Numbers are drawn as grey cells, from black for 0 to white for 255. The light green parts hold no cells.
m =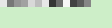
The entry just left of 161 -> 149
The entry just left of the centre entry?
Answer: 189
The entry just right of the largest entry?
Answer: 66
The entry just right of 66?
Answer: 91

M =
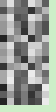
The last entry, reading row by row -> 235
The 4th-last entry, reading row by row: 122
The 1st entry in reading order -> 151
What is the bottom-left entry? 36
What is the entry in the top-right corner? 94
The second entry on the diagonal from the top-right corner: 122
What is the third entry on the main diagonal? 81
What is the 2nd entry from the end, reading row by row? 81
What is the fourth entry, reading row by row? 94
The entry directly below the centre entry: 52
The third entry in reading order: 122
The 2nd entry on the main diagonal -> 151
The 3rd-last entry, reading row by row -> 66

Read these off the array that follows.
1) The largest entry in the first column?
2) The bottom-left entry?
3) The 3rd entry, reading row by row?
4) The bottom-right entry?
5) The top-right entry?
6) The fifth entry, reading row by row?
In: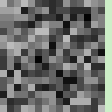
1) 187
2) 173
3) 145
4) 187
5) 129
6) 145

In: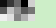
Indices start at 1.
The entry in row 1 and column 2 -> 57
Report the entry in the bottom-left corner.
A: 238
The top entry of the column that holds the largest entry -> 15
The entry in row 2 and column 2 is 192

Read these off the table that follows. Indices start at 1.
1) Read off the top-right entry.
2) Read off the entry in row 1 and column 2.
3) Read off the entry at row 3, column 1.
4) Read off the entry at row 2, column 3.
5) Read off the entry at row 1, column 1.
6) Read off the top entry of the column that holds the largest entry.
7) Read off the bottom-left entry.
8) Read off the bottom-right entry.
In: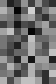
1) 47
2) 33
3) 131
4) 5
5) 131
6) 62
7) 178
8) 104

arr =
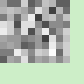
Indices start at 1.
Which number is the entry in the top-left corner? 166
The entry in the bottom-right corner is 181
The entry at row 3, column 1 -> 125
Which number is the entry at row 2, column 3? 181
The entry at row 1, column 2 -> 109
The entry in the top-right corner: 95
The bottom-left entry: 95
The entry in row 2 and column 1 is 181
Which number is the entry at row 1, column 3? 109
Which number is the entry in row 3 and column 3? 109
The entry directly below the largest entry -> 181
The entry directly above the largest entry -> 236
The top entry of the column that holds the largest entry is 181
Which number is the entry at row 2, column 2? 194
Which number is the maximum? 252
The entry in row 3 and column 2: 181

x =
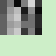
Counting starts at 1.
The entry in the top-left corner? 83
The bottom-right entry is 26
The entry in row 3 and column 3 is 201
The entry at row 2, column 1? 83
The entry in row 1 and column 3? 11
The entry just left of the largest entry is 127
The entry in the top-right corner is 55
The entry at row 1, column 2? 127

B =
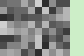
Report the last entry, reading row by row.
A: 142
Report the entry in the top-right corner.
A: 76
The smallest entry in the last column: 60
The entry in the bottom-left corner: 155
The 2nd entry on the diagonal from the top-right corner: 130
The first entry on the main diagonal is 103
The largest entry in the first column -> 207
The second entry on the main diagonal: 89
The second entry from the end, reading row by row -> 181
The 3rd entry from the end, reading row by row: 142
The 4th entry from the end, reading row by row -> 181
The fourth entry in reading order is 168

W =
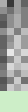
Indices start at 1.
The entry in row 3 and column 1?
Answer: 99
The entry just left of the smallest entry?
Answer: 172
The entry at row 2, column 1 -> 142
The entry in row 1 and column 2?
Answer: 55
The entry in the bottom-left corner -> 99
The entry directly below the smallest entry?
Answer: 113
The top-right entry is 99
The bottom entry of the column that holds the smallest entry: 203
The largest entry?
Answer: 231
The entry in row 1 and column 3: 156
